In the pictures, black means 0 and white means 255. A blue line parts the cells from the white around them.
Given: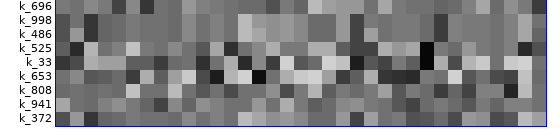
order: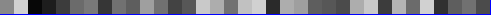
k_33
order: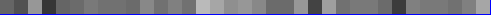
k_486

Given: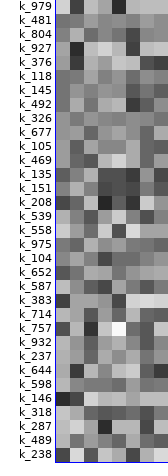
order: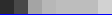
k_146
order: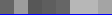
k_714
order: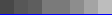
k_587
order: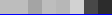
k_146
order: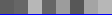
k_714
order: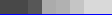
k_238
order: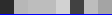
k_979

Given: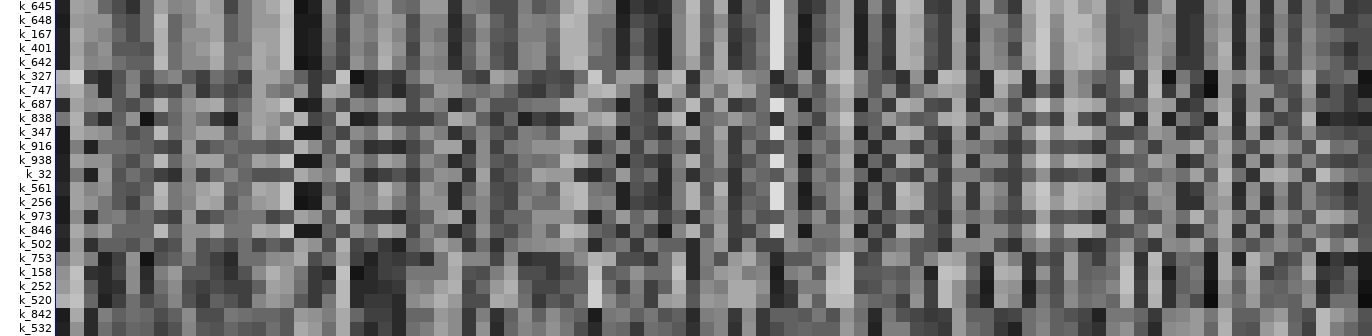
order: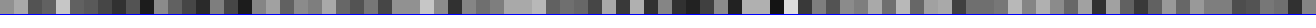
k_642
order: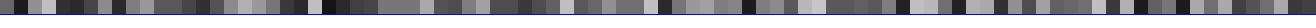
k_158
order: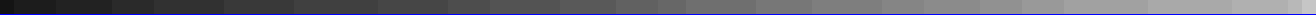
k_753

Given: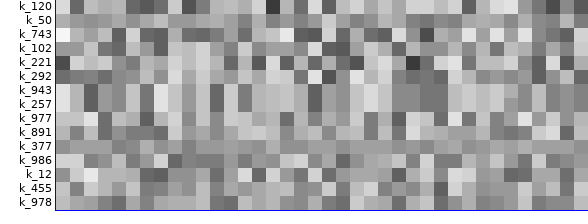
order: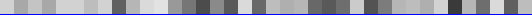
k_120
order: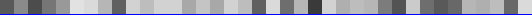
k_120
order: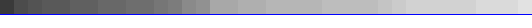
k_221

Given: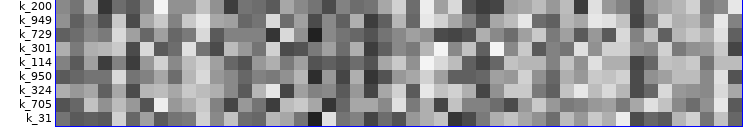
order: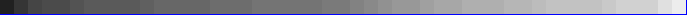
k_31
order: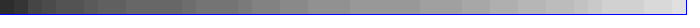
k_950

